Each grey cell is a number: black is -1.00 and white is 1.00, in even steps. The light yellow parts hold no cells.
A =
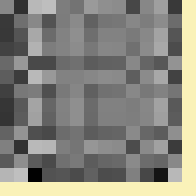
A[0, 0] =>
0.07
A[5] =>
[-0.27, -0.53, 0.45, 0.20, 0.02, 0.02, 0.06, 0.10, 0.08, -0.26, 0.09, 0.32, -0.48]
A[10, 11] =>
0.26
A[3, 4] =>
0.03
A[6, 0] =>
-0.50
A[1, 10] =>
-0.02
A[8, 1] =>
-0.28
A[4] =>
[-0.18, 0.19, -0.43, -0.43, -0.16, -0.12, -0.28, -0.24, -0.23, 0.07, -0.21, -0.32, 0.15]
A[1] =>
[-0.55, -0.13, 0.07, -0.35, -0.03, 0.08, -0.24, -0.08, -0.07, 0.06, -0.02, 0.10, -0.15]
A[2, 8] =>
0.02
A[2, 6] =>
-0.14
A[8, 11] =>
0.25
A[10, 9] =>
-0.40
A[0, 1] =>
-0.62
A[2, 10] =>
0.07
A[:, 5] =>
[-0.10, 0.08, 0.12, 0.10, -0.12, 0.02, 0.05, 0.12, 0.12, -0.10, -0.08, -0.05, -0.41]
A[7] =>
[-0.58, -0.30, 0.29, -0.20, 0.02, 0.12, -0.16, 0.01, 0.01, -0.02, 0.06, 0.27, -0.30]
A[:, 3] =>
[0.49, -0.35, -0.16, -0.02, -0.43, 0.20, -0.38, -0.20, -0.23, -0.43, 0.43, -0.42, -0.36]
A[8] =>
[-0.59, -0.28, 0.26, -0.23, 0.01, 0.12, -0.17, 0.00, 0.00, -0.01, 0.05, 0.25, -0.28]
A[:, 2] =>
[0.44, 0.07, 0.32, 0.40, -0.43, 0.45, -0.03, 0.29, 0.26, -0.38, 0.45, -0.29, -0.99]
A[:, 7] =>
[0.12, -0.08, 0.02, 0.06, -0.24, 0.10, -0.11, 0.01, 0.00, -0.22, 0.11, -0.20, -0.40]
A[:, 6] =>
[0.21, -0.24, -0.14, -0.06, -0.28, 0.06, -0.25, -0.16, -0.17, -0.28, 0.18, -0.28, -0.24]
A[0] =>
[0.07, -0.62, 0.44, 0.49, -0.02, -0.10, 0.21, 0.12, 0.10, -0.44, 0.06, 0.25, -0.55]
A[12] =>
[0.42, 0.50, -0.99, -0.36, -0.33, -0.41, -0.24, -0.40, -0.39, 0.00, -0.44, -0.84, 0.44]
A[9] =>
[-0.22, 0.16, -0.38, -0.43, -0.15, -0.10, -0.28, -0.22, -0.21, 0.08, -0.19, -0.28, 0.12]
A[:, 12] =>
[-0.55, -0.15, -0.33, -0.40, 0.15, -0.48, -0.08, -0.30, -0.28, 0.12, -0.54, 0.07, 0.44]
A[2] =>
[-0.56, -0.34, 0.32, -0.16, 0.02, 0.12, -0.14, 0.02, 0.02, -0.04, 0.07, 0.28, -0.33]

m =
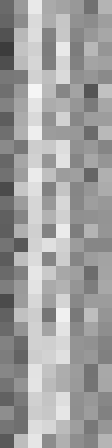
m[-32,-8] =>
-0.17
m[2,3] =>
0.02
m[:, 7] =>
[0.41, 0.24, 0.31, 0.17, 0.26, 0.08, 0.51, 0.31, 0.23, 0.45, 0.04, 0.17, 0.38, 0.35, 0.19, 0.16, 0.17, 0.05, 0.28, 0.29, 0.32, 0.22, 0.17, 0.11, 0.03, 0.00, 0.32, 0.31, 0.06, 0.01, 0.18, 0.42]
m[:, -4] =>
[0.28, 0.55, 0.56, 0.83, 0.67, 0.71, 0.05, 0.39, 0.65, 0.21, 0.73, 0.77, 0.22, 0.54, 0.69, 0.63, 0.84, 0.64, 0.61, 0.31, 0.40, 0.66, 0.88, 0.78, 0.69, 0.76, 0.36, 0.35, 0.74, 0.80, 0.47, 0.38]
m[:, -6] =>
[0.83, 0.71, 0.73, 0.63, 0.68, 0.64, 0.92, 0.79, 0.70, 0.87, 0.61, 0.64, 0.84, 0.75, 0.68, 0.68, 0.62, 0.65, 0.72, 0.80, 0.78, 0.69, 0.61, 0.64, 0.64, 0.61, 0.78, 0.79, 0.63, 0.60, 0.73, 0.80]
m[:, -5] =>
[0.33, 0.36, 0.02, -0.03, -0.01, 0.49, 0.45, 0.35, 0.14, 0.22, 0.57, 0.17, 0.50, 0.01, 0.19, 0.40, 0.02, 0.76, 0.04, 0.58, 0.33, 0.25, -0.08, 0.28, 0.62, 0.65, 0.52, 0.46, 0.54, 0.56, 0.68, 0.10]
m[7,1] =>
0.29
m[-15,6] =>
0.05
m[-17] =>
[-0.25, 0.04, 0.68, 0.40, 0.63, 0.13, 0.14, 0.16]
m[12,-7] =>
0.23
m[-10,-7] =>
0.51
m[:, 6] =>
[-0.11, 0.10, 0.19, 0.44, 0.29, 0.18, -0.34, -0.04, 0.23, -0.16, 0.19, 0.31, -0.21, 0.18, 0.24, 0.14, 0.41, 0.05, 0.23, -0.15, -0.02, 0.22, 0.49, 0.29, 0.14, 0.19, -0.10, -0.09, 0.19, 0.23, -0.06, 0.03]
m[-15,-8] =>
-0.09
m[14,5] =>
0.06
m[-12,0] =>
-0.01
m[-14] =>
[-0.28, 0.49, 0.72, 0.04, 0.61, 0.04, 0.23, 0.28]
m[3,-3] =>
-0.03
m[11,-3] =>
0.04
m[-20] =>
[-0.11, 0.23, 0.84, 0.50, 0.22, 0.25, -0.21, 0.38]
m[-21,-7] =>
0.30
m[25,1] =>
-0.22
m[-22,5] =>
0.14
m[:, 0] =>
[-0.17, -0.21, -0.36, -0.53, -0.39, -0.06, -0.13, 0.02, -0.27, -0.13, 0.08, -0.19, -0.11, -0.41, -0.14, -0.25, -0.26, -0.09, -0.28, -0.17, -0.01, -0.41, -0.24, -0.17, 0.02, -0.02, 0.06, -0.09, -0.24, 0.11, -0.08, -0.30]

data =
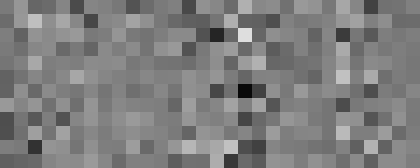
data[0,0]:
-0.04
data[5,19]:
0.03
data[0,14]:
0.14
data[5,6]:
0.14
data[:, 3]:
[-0.16, 0.12, 0.08, 0.09, -0.01, -0.04, 0.09, -0.11, -0.01, -0.09, 0.16, 0.04]
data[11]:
[-0.25, -0.21, -0.18, 0.04, 0.10, 0.09, 0.21, 0.06, -0.16, 0.00, 0.00, -0.03, -0.27, -0.11, -0.12, 0.36, -0.56, -0.17, -0.29, 0.15, 0.12, -0.01, 0.14, 0.04, -0.13, 0.08, -0.25, 0.09, 0.09, -0.01]
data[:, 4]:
[0.04, 0.31, 0.15, -0.18, 0.01, 0.07, -0.01, 0.13, -0.36, 0.27, 0.13, 0.10]
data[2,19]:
0.12
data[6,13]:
0.13
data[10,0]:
-0.01
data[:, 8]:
[-0.06, 0.08, 0.17, -0.01, 0.10, 0.00, 0.03, 0.07, 0.11, 0.07, -0.02, -0.16]
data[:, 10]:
[-0.15, 0.13, -0.10, -0.09, -0.01, 0.06, -0.06, 0.00, 0.13, 0.05, -0.18, 0.00]
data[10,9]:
0.23
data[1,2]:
0.50
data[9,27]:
0.22
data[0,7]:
0.01
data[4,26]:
0.08
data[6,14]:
0.10
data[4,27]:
0.06
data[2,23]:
0.05
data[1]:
[-0.15, 0.19, 0.50, 0.12, 0.31, 0.06, -0.44, 0.05, 0.08, 0.28, 0.13, -0.06, -0.18, -0.25, -0.26, -0.08, 0.37, -0.22, -0.24, -0.38, 0.01, -0.06, -0.03, 0.02, 0.18, 0.26, 0.00, 0.11, -0.16, -0.15]
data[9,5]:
-0.04
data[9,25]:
-0.01
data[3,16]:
0.22
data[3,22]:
-0.13
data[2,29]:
-0.01
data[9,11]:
0.03
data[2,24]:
-0.54
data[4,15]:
0.11
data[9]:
[-0.38, -0.12, 0.25, -0.09, 0.27, -0.04, 0.06, -0.03, 0.07, 0.11, 0.05, 0.03, -0.04, -0.21, 0.16, 0.11, -0.06, 0.04, -0.14, 0.22, -0.01, 0.04, 0.05, -0.08, 0.46, -0.01, -0.01, 0.22, -0.16, -0.03]
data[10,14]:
0.23
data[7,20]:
-0.01
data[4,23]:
0.04

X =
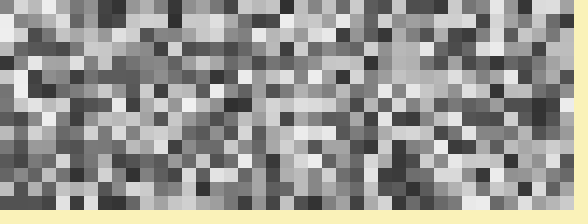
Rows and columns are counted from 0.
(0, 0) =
0.05
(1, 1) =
0.04
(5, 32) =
0.74
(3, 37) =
0.24
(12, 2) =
-0.22
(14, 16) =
-0.07
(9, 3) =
0.34
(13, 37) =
-0.55
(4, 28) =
0.42
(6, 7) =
0.58
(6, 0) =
-0.09
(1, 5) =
-0.21
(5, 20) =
0.75
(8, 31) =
0.48
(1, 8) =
-0.41
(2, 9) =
0.62
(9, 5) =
-0.06
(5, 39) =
0.35
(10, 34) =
0.34
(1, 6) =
0.22
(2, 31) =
0.37
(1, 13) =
0.58
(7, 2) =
0.78
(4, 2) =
0.80
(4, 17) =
0.01
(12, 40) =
-0.18
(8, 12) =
0.57
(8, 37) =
-0.30
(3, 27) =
0.14
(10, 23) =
0.29
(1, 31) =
0.65
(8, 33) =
-0.34
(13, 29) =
-0.60
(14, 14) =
0.33
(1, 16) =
0.34
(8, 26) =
-0.49
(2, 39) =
-0.06

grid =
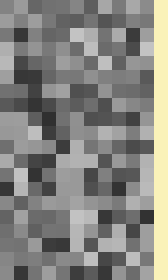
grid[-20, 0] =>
0.03
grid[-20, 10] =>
0.09
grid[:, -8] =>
[-0.11, -0.06, -0.21, -0.05, -0.12, -0.20, 0.17, -0.42, -0.62, -0.52, 0.08, -0.52, -0.10, -0.48, 0.21, -0.18, -0.09, -0.53, -0.12, 0.24]
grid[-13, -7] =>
-0.16
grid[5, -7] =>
-0.05
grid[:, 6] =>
[-0.26, -0.09, 0.37, 0.48, -0.17, 0.13, -0.33, -0.14, -0.37, 0.09, -0.08, 0.39, -0.44, -0.37, 0.16, 0.45, 0.17, -0.33, 0.49, -0.29]
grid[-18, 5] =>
0.53
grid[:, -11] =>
[0.03, 0.22, -0.06, 0.37, 0.44, 0.25, -0.11, -0.30, 0.22, 0.19, -0.13, 0.33, -0.09, -0.58, 0.07, -0.22, -0.13, -0.08, 0.05, 0.08]
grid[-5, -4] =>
-0.57
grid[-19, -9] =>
0.23
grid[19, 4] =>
-0.08
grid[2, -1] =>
0.24
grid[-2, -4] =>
-0.44
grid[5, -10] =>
-0.57
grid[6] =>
[-0.11, -0.14, -0.48, 0.17, 0.26, -0.37, -0.33, 0.15, -0.13, -0.15, -0.23]
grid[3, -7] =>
0.12
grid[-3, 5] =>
0.42
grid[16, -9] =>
-0.25
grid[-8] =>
[-0.09, 0.52, -0.60, -0.10, 0.23, 0.20, -0.44, 0.00, -0.34, -0.32, 0.43]
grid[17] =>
[-0.08, -0.10, 0.21, -0.53, -0.56, 0.42, -0.33, 0.40, 0.43, -0.11, 0.24]
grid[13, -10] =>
0.42
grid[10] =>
[-0.13, 0.22, 0.18, 0.08, -0.53, 0.38, -0.08, 0.09, -0.20, -0.41, -0.31]
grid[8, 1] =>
0.23
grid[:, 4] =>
[-0.10, -0.23, -0.17, 0.12, 0.24, -0.05, 0.26, -0.16, -0.11, -0.23, -0.53, 0.34, 0.23, 0.20, 0.18, -0.07, -0.10, -0.56, 0.08, -0.08]
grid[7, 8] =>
0.21
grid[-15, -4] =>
0.00
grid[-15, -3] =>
-0.02
